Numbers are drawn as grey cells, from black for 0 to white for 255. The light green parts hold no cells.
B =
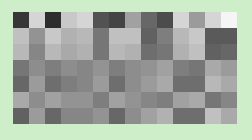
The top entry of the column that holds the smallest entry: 46
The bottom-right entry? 169
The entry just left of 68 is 82
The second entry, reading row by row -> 213
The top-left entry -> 54
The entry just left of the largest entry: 213
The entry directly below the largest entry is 90
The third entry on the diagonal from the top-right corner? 192
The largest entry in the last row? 192
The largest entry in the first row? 245
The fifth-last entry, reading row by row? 177
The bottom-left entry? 97
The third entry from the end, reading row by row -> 110
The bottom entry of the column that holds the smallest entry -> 103
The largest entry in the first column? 192
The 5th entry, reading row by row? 213
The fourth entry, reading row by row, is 200
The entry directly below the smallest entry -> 200

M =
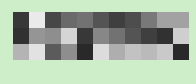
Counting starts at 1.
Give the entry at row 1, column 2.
234
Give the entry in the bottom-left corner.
180
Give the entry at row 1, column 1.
56
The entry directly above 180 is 49
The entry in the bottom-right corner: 41
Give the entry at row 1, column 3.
71
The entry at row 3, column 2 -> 226
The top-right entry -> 162

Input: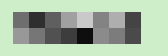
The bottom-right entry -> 74
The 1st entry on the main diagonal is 110
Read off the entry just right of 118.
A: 81
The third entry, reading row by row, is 95
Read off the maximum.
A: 201

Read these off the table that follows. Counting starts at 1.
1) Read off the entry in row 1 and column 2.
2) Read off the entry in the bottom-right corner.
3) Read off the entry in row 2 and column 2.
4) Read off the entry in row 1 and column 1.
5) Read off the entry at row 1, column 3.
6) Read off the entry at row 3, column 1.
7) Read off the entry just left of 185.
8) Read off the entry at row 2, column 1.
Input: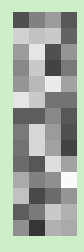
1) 129
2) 170
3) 193
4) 80
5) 155
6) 155
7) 149
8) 209

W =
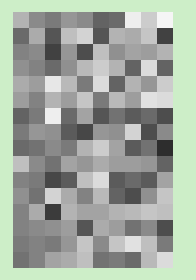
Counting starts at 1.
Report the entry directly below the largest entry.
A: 65
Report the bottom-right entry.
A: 219
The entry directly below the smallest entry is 99
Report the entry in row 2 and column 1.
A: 106
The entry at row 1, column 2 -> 138
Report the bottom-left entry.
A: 114
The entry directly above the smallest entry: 138
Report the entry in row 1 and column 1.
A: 179
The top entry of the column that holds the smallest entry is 245
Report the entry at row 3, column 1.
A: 130
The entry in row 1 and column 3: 122
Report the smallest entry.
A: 45
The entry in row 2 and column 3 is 85

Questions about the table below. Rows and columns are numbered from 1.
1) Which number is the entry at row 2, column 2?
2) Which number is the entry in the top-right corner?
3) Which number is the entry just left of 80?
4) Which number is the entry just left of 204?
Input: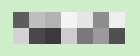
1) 72
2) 238
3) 155
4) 58

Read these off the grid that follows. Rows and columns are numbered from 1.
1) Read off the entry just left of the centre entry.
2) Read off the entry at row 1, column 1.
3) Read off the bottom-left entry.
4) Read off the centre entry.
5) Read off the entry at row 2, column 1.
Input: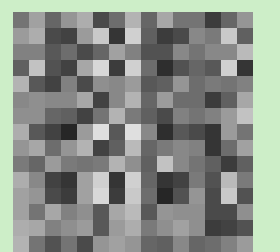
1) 88
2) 116
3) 179
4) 223
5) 155

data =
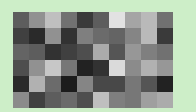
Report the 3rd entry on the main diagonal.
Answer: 50
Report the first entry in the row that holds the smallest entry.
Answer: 42
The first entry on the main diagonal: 93
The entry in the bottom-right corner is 171
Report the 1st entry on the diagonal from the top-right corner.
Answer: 113
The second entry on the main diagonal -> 42
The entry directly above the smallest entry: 119
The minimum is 28
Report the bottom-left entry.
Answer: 139
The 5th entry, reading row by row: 58
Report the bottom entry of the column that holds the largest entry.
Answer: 127
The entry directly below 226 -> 100
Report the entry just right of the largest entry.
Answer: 165
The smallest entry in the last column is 34
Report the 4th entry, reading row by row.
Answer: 113

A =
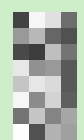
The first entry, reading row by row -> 67
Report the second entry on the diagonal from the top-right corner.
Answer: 102
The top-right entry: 110
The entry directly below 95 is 166
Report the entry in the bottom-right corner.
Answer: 160
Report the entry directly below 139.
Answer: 197
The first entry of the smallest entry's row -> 73
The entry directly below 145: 231
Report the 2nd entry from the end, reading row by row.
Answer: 178
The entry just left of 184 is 153

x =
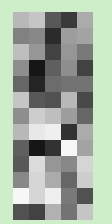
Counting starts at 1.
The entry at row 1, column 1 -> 184
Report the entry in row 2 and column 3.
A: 43
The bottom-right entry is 197
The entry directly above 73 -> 115
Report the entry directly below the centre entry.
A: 239
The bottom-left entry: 81
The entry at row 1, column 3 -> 88
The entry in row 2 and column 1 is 129
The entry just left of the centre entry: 205
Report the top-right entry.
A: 171
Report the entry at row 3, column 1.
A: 190
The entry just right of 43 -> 157
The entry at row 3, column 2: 150
